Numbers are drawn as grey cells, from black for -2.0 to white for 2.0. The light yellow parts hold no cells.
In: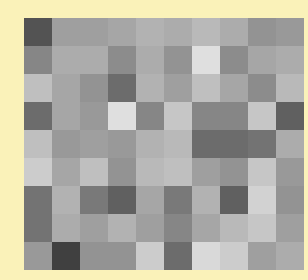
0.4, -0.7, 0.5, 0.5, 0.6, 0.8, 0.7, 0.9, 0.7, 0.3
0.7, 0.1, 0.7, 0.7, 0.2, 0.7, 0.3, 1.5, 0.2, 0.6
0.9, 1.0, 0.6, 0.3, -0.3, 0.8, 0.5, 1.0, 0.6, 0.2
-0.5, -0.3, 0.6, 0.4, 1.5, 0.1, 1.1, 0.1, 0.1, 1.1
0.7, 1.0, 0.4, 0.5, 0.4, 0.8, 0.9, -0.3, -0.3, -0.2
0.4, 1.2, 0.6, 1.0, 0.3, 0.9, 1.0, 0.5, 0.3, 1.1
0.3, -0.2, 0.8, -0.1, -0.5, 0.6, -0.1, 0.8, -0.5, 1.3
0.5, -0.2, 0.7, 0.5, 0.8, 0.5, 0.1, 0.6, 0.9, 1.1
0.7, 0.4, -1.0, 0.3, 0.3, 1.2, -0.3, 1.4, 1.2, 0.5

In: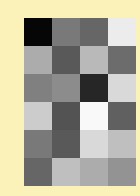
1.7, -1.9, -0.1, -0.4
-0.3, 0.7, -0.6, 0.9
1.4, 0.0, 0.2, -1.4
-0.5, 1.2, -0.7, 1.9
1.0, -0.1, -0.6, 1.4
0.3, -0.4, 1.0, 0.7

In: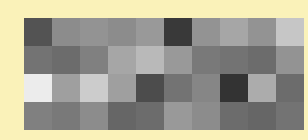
1.1, -0.7, 0.2, 0.3, 0.2, 0.4, -1.1, 0.3, 0.6, 0.3
0.3, -0.2, -0.3, 0.0, 0.6, 0.9, 0.4, -0.1, -0.2, -0.3
-0.3, 1.7, 0.5, 1.2, 0.5, -0.8, -0.2, 0.1, -1.2, 0.7
-0.2, 0.0, -0.1, 0.2, -0.4, -0.3, 0.4, 0.2, -0.3, -0.4

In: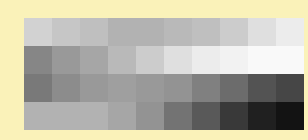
1.7, 1.3, 1.1, 1.0, 0.8, 0.8, 0.9, 1.0, 1.2, 1.5
1.9, 0.1, 0.4, 0.6, 0.9, 1.2, 1.5, 1.7, 1.8, 1.9
-0.9, -0.1, 0.2, 0.4, 0.5, 0.4, 0.3, 0.0, -0.3, -0.7
-1.7, 0.8, 0.8, 0.8, 0.6, 0.3, -0.2, -0.6, -1.1, -1.5

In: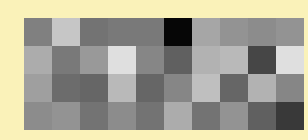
0.3, 0.0, 1.1, -0.2, -0.1, -0.1, -1.9, 0.6, 0.3, 0.2
1.5, 0.7, -0.1, 0.4, 1.5, 0.1, -0.5, 0.8, 0.9, -0.9
0.1, 0.5, -0.3, -0.4, 0.9, -0.4, 0.1, 1.0, -0.4, 0.8
-1.1, 0.2, 0.3, -0.2, 0.2, -0.2, 0.7, -0.2, 0.3, -0.5

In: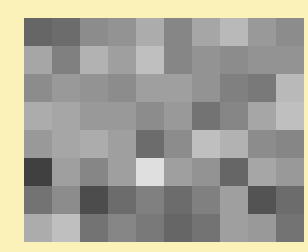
0.2, -0.4, -0.3, 0.2, 0.3, 0.7, 0.1, 0.6, 0.9, 0.4
0.3, 0.6, 0.0, 0.8, 0.5, 1.0, 0.1, 0.3, 0.2, 0.3
0.9, 0.2, 0.4, 0.3, 0.2, 0.5, 0.5, 0.3, 0.0, -0.1
1.0, 0.7, 0.6, 0.4, 0.4, 0.2, 0.4, -0.2, 0.1, 0.6
0.1, 0.4, 0.6, 0.7, 0.5, -0.3, 0.2, 1.0, 0.8, 0.2
0.4, -1.0, 0.5, 0.1, 0.5, 1.5, 0.5, 0.3, -0.4, 0.6
-0.3, -0.2, 0.2, -0.8, -0.3, 0.0, -0.3, 0.0, 0.5, -0.7
-0.2, 0.7, 1.0, -0.2, 0.1, -0.1, -0.4, -0.2, 0.5, 0.4

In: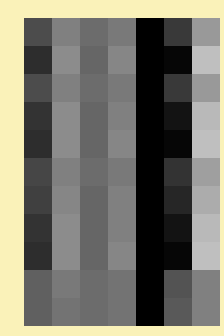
0.4, -0.8, 0.0, -0.3, -0.1, -2.0, -1.1
1.0, -1.3, 0.2, -0.4, 0.1, -2.0, -1.9
0.4, -0.8, 0.0, -0.3, -0.1, -2.0, -1.1
0.9, -1.2, 0.2, -0.4, 0.0, -2.0, -1.7
1.0, -1.3, 0.2, -0.4, 0.1, -2.0, -1.9
0.5, -0.9, 0.0, -0.3, -0.1, -2.0, -1.2
0.7, -1.0, 0.1, -0.4, 0.0, -2.0, -1.4
0.9, -1.2, 0.2, -0.4, 0.0, -2.0, -1.7
1.0, -1.3, 0.2, -0.4, 0.1, -2.0, -1.9
0.0, -0.5, -0.1, -0.3, -0.2, -2.0, -0.7
0.0, -0.5, -0.2, -0.3, -0.2, -2.0, -0.6
